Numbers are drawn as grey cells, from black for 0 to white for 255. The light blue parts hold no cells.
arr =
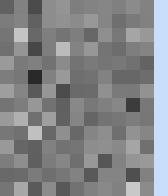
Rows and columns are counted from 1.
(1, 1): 97
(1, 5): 148
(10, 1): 119
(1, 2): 129
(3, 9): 120
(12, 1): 125
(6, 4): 129
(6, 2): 119
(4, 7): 151
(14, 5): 88
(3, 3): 104
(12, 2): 142
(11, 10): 165
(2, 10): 122
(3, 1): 117
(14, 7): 129
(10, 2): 113
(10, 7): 133
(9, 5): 97
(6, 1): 125
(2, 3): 97
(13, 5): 119
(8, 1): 116
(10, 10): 146
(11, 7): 141
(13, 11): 129
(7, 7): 107
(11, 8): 143
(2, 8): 133
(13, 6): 130
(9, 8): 115
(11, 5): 114
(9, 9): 119

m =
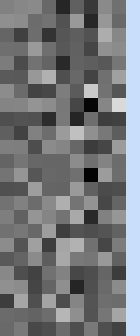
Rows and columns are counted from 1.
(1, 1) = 129
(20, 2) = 78
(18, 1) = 140
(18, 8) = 70
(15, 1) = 114
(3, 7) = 82
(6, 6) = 104
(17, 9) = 98
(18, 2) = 84
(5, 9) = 118
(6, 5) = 79
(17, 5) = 62
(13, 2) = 149
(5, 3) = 114
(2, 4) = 114
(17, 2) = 119
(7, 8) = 114
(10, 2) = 66
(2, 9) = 104
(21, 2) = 140
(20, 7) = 78
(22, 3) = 79
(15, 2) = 129
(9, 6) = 37
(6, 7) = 67
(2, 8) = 151
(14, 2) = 82
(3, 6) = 94
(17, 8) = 84
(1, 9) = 112
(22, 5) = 77
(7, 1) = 140
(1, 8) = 138
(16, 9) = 150
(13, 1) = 116
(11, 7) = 60

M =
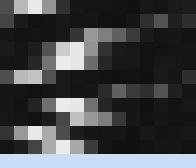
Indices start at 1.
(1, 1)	78
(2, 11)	47
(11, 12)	21
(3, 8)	126
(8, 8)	37
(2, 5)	24
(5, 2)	22
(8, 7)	113
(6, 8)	18
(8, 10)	22
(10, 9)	21
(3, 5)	24
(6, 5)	25
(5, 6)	230
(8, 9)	22
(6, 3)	195
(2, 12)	82
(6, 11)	17
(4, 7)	147
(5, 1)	20
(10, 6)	29
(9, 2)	20
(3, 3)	20
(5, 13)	23
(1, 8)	20
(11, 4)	170
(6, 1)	78
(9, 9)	56
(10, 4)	170
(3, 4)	19
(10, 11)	23
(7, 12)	82
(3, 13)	22
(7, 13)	32
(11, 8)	20
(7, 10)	59
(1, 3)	233

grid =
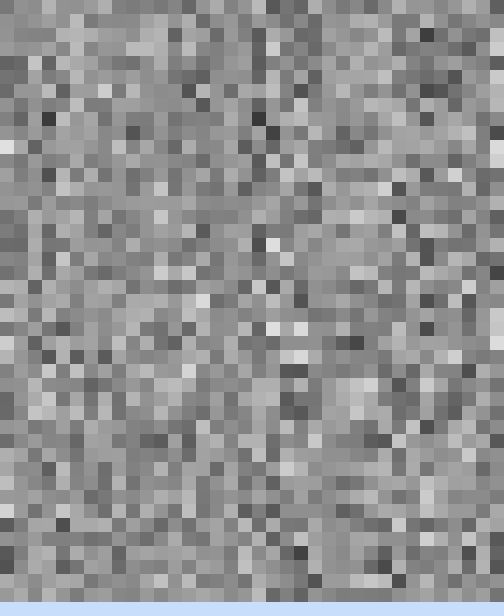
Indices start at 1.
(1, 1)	120
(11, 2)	168
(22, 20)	188
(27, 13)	150
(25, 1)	205
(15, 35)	144
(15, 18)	139
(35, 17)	169
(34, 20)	156
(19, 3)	164
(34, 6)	130
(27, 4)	200
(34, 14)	163
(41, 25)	142
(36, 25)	152
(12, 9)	151
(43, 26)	126
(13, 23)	186
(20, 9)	125
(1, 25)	121
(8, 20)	150
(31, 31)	79
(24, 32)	135
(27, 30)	104
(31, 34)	185
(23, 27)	151
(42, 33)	113
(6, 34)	154
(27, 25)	122
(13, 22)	163
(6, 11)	142
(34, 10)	129
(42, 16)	128
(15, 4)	155
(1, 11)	130
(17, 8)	101
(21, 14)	121
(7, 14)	83
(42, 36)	146
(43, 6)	124

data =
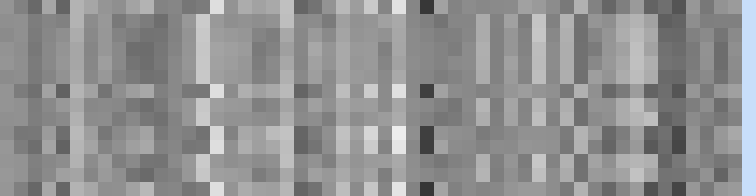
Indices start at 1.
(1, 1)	148
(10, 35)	123
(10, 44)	105
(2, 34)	134
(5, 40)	140
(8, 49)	112
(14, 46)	155
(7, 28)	139
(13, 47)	164
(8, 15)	199
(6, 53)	138
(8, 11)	110
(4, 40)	140
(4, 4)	137
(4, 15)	198
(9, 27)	150
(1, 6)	179
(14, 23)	114
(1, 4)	166
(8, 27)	157
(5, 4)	137
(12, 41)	177
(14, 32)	164
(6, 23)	158
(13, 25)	169
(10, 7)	158
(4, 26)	153
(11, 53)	159
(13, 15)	198
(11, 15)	120
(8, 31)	137
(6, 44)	148
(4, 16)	163
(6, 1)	140
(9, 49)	108
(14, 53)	154
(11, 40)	145
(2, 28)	161
